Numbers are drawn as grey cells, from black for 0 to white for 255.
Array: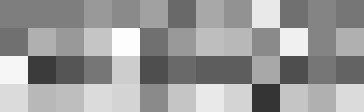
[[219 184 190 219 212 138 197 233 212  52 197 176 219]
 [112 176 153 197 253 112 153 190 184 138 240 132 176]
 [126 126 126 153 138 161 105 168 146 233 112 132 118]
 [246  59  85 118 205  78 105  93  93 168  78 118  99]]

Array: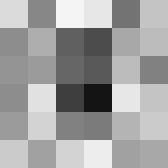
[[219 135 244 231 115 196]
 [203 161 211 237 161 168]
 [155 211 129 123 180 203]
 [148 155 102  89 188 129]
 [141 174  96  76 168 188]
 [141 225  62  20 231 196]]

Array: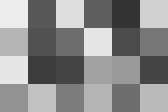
[[236  87 222  95  52 209]
 [146 194 124 180 110 187]
 [180  81 110 230  75 118]
 [230  60  68 162 154  68]]

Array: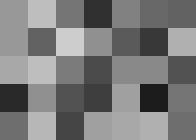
[[152  98 205 144  90  56 176]
 [168 190 123  75 137 137  82]
 [152 190 117  48 129 104  98]
 [ 41 144  82  62 160  28 117]
 [110 183  69 160 168 176 110]]

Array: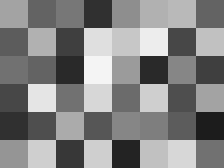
[[ 48  78 171  86 134 126  92  28]
 [163  99 119  48 142 177 185  99]
 [ 71 229 113 215 107 207  78 163]
 [ 92 177  63 223 199 237  71 193]
 [149 207  55 207  35 193 215 113]
 [113  99  41 244 155  41 134  63]]

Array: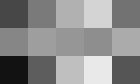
[[ 18  93 191 233  85]
 [ 71 122 177 212 114]
 [134 158 150 142 171]]

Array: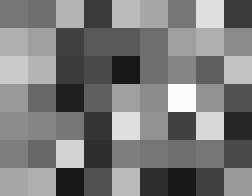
[[126 103 210  46 126 118 110 118  73]
 [118 110 181  59 187 167 118 223  59]
 [139 133 118  52 223 145  65 216  38]
 [175 159  65  89  89 110 159 175 139]
 [202 181  59  73  23 110 133  95 194]
 [152 103  31  95 159 139 251 145  81]
 [167 175  23  81 187  46  23  65 152]]

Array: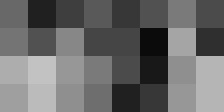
[[173 194 151 122  75  24 143 181]
 [159 187 143 110  32  55 151 181]
 [116  81 135  69  69  11 165  47]
 [104  32  62  89  55  81 122  75]]
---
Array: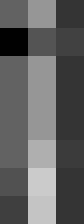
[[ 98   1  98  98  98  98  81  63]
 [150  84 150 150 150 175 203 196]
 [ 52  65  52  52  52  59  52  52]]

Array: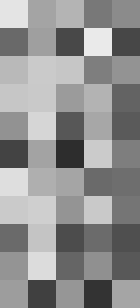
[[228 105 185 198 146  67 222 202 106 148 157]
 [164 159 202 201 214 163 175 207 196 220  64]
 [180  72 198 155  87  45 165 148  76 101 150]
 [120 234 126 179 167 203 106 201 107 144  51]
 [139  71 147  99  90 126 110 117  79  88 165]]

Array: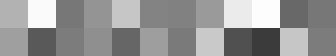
[[178 159]
 [250  89]
 [119 124]
 [148 143]
 [198 102]
 [131 158]
 [129 122]
 [154 201]
 [235  80]
 [253  59]
 [104 198]
 [119 124]]

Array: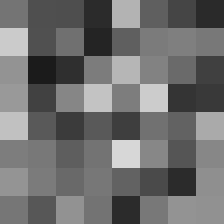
[[116 203 147 153 193 125 148 118]
 [ 79  80  27  65  89 120 123  87]
 [ 78 112  47 134  59  94 105 146]
 [ 43  36 124 195  89 115 119 115]
 [179  95 182 125  62 215  98  43]
 [ 95 123 130 204 113 135  74 120]
 [ 69 127 106  52  98  85  43 147]
 [ 42 120  64  57 170 135 143 145]]

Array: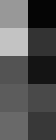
[[152 195  83  92 105]
 [  5  51  20  73  56]]

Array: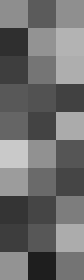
[[142  47  62  88 101 201 156  52  61 147]
 [ 91 147 117  82  67 145 106  69  87  30]
 [143 179 174  65 171  85  69 125 172 116]]

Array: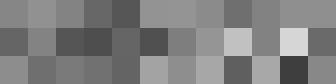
[[134 101 141]
 [145 131 111]
 [131  85 122]
 [103  78 113]
 [ 86 101 100]
 [147  80 163]
 [148 126 142]
 [139 149 167]
 [111 193  95]
 [130 130 168]
 [143 214  62]
 [143 106 136]]

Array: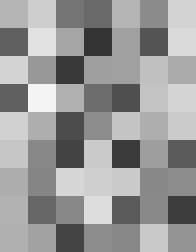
[[181  96 211  96 209 198 173 178 176]
 [206 225 152 244 174 136 133 103 162]
 [117 165  57 177  76  67 214 136  68]
 [105  52 159 109 140 202 207 221 140]
 [180 160 160  79 196  59 202  90 136]
 [139  84 192 195 174 158 136 137 201]
 [211 218 171 212 203  91 141  61 148]]
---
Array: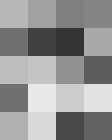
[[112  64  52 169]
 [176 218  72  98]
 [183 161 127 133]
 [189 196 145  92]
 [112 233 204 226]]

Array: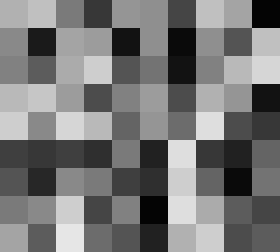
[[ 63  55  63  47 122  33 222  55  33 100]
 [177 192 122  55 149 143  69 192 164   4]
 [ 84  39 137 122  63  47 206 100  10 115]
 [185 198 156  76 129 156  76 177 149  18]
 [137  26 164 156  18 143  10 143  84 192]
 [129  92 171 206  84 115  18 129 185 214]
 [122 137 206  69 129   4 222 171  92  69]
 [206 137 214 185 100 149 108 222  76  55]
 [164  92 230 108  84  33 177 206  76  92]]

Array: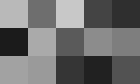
[[162 154  53  33  82]
 [ 27 170  90 140 126]
 [185 110 200  68  47]]

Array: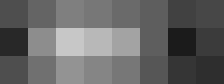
[[ 78 100 127 119 106  94  65  71]
 [ 78 112 147 133 119  86  53  46]
 [ 40 141 199 184 163  94  27  59]]

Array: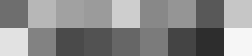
[[226 130  74  82 102 123  68  45 246]
 [110 183 161 155 206 136 149  88 198]]

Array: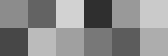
[[ 71 187 160 120  92 173]
 [140  99 210  47 153 202]]

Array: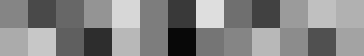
[[171 199  95  45 184 125   8 117 133 184 140  80 163]
 [133  73 103 148 215 125  57 222 111  65 155 192 177]]
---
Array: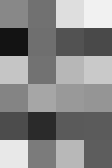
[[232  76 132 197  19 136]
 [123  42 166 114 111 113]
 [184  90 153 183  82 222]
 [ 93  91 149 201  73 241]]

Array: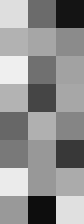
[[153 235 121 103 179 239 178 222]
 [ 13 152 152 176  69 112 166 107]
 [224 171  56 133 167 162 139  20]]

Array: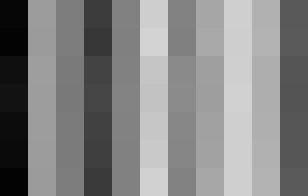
[[  3  10  12  18  15   3   6]
 [155 156 157 157 158 155 156]
 [125 123 123 121 122 125 125]
 [ 58  63  65  70  67  55  60]
 [129 129 130 131 129 128 129]
 [209 201 198 194 197 211 206]
 [130 134 135 139 138 128 130]
 [167 162 161 158 159 169 166]
 [207 207 207 209 207 206 207]
 [179 177 175 174 174 179 177]
 [ 90  86  86  84  85  90  89]]

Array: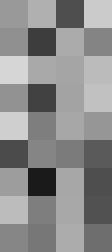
[[134 188 157  75 207 146 214 144 153]
 [119 126  26 133 126  65 169  61 176]
 [172 168 167 123 167 163 165 171  78]
 [110  81  78  90 150 193 187 132 203]]

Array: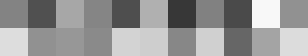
[[221 131]
 [145  80]
 [151 167]
 [138 133]
 [211  78]
 [206 176]
 [135  55]
 [208 129]
 [102  74]
 [164 248]
 [220 145]]

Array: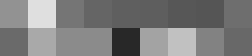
[[106 146]
 [169 223]
 [139 117]
 [139 101]
 [ 40  95]
 [163  94]
 [193  87]
 [130  85]
 [104 110]]

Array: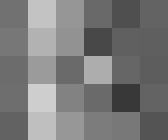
[[ 98 110 108 119 113]
 [191 206 155 178 195]
 [151 130 106 146 150]
 [124 106 173  72 105]
 [120  56 102  96  79]
 [ 84  99  93  95  99]]

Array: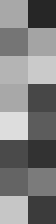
[[198 100  74 221 168 180 117 168]
 [ 59 123  50  92  71 202 164  38]]
